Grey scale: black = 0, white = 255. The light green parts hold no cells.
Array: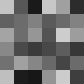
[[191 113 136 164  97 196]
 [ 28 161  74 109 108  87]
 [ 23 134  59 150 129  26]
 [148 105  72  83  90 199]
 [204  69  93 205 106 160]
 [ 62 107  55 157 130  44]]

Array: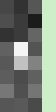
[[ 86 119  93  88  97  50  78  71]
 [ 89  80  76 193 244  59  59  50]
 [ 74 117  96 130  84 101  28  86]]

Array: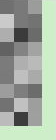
[[187 114 157 122 123  98 174 202 112]
 [ 61 193 126 191 175 131  59 121 121]
 [159 158 108 170 186 163 107 115 156]]

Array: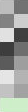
[[194 229  91  61 225 130 189]
 [162 179 158 110  64 205 114]]

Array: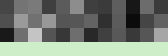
[[ 25  79  70]
 [111 154 116]
 [196 113 122]
 [ 84 152  63]
 [ 55  85  91]
 [110  86 141]
 [ 40  99  63]
 [ 64  48  59]
 [ 88  91  94]
 [ 57  11  23]
 [ 86  69 108]
 [166  98  59]]

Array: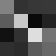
[[ 47  17  92 130]
 [ 43  50 200  50]
 [ 90 222  10  55]
 [104 115  34  56]]

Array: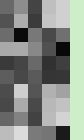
[[188 102  72  76  93  58 169 108  82 105]
 [219 130 170 206  72  69 170  10 173 141]
 [122  66  73  85  90 105 136 120  59  68]
 [117 187 184 177  53  49  80  73 197 191]
 [ 26 211 194 162  54  63   8 112 208 208]]

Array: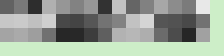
[[164 199  98]
 [170 202 121]
 [158 192  45]
 [113 207 176]
 [ 39  72 150]
 [ 40  68 130]
 [ 61  86 151]
 [ 95 115  50]
 [178 130 194]
 [183 194 101]
 [174 213 129]
 [107  85 167]
 [ 76  82 140]
 [ 38  73 123]
 [161 114 232]]

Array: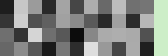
[[103 111  53  30]
 [139  51 206 199]
 [ 87 213  80 155]
 [ 26 111  96  41]
 [119  88 161 164]
 [ 45  12 138  70]
 [222 135  90 173]
 [153 171  41 105]
 [ 70 174 160 188]
 [171 170  43 112]
 [ 31  81 183 117]]
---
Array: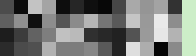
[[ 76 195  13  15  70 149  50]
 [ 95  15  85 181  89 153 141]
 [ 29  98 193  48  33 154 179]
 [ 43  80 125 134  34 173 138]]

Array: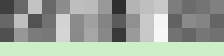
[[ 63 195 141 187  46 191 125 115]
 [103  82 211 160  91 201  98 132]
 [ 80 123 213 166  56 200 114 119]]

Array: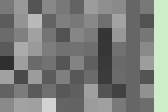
[[121  84 120 156 138 120]
 [ 92 185 127 136 163  82]
 [107 161  82 122 152 119]
 [ 90 154 113 110 113 137]
 [ 47 106  85  95 105 157]
 [161 156 127 107 107  84]
 [ 98  90  88 160  65 145]
 [138 160 100 155 121 109]]

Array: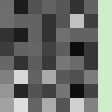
[[109  83  87  99]
 [110  99  85  62]
 [ 50  99 112  99]
 [ 61 102  93  54]
 [103  93 119  54]
 [128  99  89 124]
 [149  83 117  67]
 [162 100  85 130]]

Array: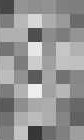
[[ 71 142 128]
 [125 214 153]
 [175  79 124]
 [116 230 197]
 [179 204 193]
 [188  91 114]
 [124 237 182]
 [ 91 168 122]
 [113 187 133]
 [128  55 128]]

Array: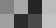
[[131  37]
 [160  75]]

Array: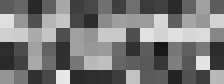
[[ 91  40 168  71  63  58  42 160]
 [223  80 197  44 158 156  95 150]
 [207 171  78 147 201 225 224 219]
 [ 45 161  47 151 107  93 119 120]
 [ 42 169  48 185 101  88 127 227]
 [149  50 232  45  62  90  36  61]]
